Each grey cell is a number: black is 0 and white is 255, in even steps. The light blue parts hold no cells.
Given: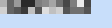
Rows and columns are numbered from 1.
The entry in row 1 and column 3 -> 153
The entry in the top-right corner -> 71
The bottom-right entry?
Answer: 84
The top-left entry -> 177
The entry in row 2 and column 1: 208
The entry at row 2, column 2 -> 100
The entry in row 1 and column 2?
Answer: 100

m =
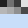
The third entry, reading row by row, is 58
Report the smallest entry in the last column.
73
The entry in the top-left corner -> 30

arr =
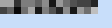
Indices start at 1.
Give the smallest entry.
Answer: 8
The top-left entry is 166
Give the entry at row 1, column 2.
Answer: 166
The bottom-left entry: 66
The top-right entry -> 37
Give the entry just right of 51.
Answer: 125
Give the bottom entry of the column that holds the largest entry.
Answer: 191

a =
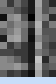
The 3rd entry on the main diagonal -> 153
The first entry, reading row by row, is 124
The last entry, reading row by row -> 41
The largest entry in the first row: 165
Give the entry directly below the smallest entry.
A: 71
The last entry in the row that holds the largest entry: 109
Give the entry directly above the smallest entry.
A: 27
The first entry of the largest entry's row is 137
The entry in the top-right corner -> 41
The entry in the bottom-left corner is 97
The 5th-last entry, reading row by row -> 41
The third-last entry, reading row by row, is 165
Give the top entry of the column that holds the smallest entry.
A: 27
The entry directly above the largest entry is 124
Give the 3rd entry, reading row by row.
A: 109
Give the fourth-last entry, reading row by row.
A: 15
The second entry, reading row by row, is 57

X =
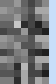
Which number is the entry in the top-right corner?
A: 136
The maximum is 199
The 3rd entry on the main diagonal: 152
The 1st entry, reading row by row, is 124
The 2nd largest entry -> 183
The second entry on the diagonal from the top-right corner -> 168
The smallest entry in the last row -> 45
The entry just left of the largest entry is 99
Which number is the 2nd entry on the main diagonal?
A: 136
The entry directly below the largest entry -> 85
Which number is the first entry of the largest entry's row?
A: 99
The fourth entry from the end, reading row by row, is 168
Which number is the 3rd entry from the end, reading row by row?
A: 85
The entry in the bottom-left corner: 124
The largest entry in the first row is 152
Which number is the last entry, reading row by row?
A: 136
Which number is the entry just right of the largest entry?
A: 45
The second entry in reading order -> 124
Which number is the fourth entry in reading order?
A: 99

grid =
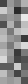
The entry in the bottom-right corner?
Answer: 81
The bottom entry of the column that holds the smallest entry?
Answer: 164
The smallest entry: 43
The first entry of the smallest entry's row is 204
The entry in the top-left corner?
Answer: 69
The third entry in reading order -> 122
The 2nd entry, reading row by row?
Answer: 152
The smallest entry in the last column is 57
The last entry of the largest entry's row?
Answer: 232
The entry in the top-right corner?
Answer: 177
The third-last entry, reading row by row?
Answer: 152
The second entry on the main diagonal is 164

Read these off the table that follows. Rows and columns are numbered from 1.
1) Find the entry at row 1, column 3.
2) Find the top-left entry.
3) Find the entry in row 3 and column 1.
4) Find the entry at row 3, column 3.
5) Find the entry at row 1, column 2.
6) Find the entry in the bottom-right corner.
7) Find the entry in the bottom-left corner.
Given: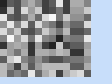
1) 79
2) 36
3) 231
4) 79
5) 93
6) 93
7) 186

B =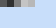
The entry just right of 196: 183
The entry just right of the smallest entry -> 128

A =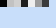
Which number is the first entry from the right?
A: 58
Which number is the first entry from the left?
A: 2
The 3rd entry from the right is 238

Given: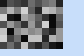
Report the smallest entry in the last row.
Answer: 10
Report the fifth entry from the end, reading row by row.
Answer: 67
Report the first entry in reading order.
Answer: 24
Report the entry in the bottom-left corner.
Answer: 67
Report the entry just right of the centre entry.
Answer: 81
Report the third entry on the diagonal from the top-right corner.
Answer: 51
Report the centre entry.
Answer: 152
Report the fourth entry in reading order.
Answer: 51
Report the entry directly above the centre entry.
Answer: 138
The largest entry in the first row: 125
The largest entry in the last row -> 194
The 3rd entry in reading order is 67
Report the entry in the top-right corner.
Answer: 37
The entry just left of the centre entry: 51
